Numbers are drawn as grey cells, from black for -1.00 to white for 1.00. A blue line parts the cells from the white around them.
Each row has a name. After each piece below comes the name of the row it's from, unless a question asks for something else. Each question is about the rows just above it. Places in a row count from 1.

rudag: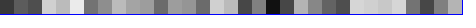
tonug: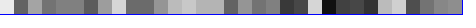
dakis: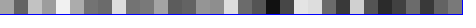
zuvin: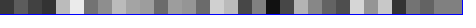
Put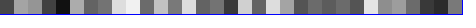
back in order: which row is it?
dakis
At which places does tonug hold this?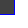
25
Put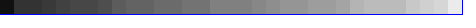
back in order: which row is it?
zuvin
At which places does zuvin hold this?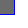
12 15
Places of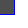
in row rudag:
3 25
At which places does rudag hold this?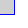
4 16 27

